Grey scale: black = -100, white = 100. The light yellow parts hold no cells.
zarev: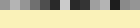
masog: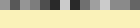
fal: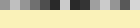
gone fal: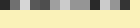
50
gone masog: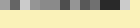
-2
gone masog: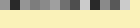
-21
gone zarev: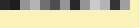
8
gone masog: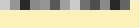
-2
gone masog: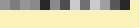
-21

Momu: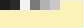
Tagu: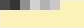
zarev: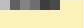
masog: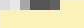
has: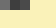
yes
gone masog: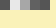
73

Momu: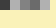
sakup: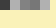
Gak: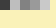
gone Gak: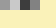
49
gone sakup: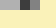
-7

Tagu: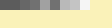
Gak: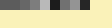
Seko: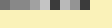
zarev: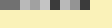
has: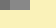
yes
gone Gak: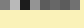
-70
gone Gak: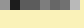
-70
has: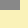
yes
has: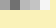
yes
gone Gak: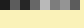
-11
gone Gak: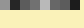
-2

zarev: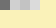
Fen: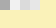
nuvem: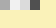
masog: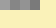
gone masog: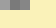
15
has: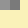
yes
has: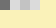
no
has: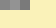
yes
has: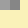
yes
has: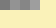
no
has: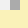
no

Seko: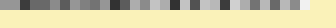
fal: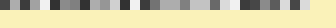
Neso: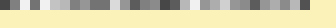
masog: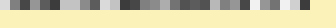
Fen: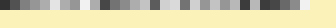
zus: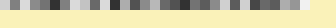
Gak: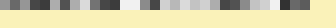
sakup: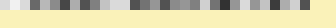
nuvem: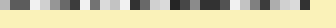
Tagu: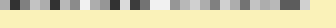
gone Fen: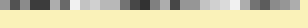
79
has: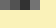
yes
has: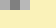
no
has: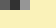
no
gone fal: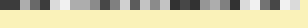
27
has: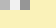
yes

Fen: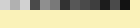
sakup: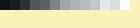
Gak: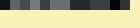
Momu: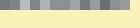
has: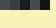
yes
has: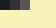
yes
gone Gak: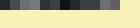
-96
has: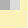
no
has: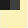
no

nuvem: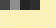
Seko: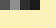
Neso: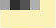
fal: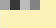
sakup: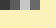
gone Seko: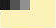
-64
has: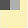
yes
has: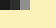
no
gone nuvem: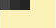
12
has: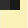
yes

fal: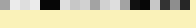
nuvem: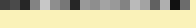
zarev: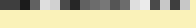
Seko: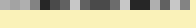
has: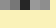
yes
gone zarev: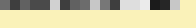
-33
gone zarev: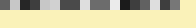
-33
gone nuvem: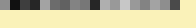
46
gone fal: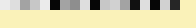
-60

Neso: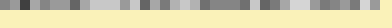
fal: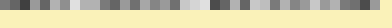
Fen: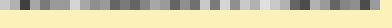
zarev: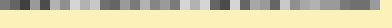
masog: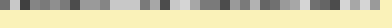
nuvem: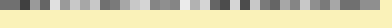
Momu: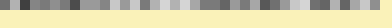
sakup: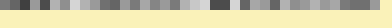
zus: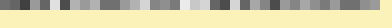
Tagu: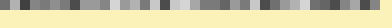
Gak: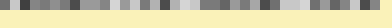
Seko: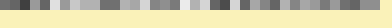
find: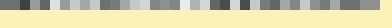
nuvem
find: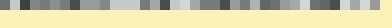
masog
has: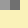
yes
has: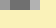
no
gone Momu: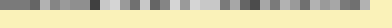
-31
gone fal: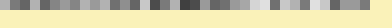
49

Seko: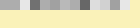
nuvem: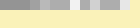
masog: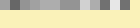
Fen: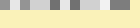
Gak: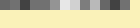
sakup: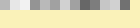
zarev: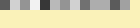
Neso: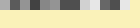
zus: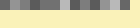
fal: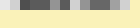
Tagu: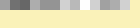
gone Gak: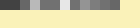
64
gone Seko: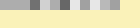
73
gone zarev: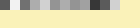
45
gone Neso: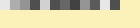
6
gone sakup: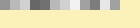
55

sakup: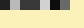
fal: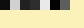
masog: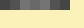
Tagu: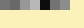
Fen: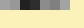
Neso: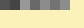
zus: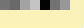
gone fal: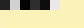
-26
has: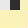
no
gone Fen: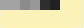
0
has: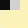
yes

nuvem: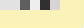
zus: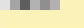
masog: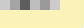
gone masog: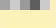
49
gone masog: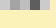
21
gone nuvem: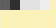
67
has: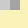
yes

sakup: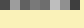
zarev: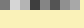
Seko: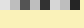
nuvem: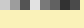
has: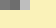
yes
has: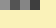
no
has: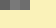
yes
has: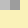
no
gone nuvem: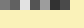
59
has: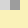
no
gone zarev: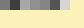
41

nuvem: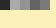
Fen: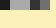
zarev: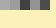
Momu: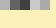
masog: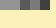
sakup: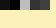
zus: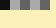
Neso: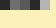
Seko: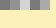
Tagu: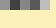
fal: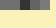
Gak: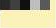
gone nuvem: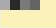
15
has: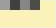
no
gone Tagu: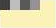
5
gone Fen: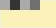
-78
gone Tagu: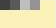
5
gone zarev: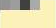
-40
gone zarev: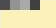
23

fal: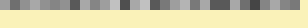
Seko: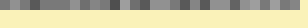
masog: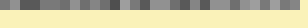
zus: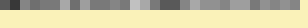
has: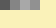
yes
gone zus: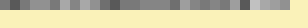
-56
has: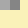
yes
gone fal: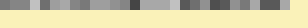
41
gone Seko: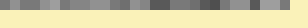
-22
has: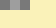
yes
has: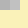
no

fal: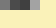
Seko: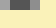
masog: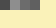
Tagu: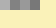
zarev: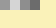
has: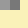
yes
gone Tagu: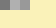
2
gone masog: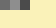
-25
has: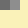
no
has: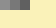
no

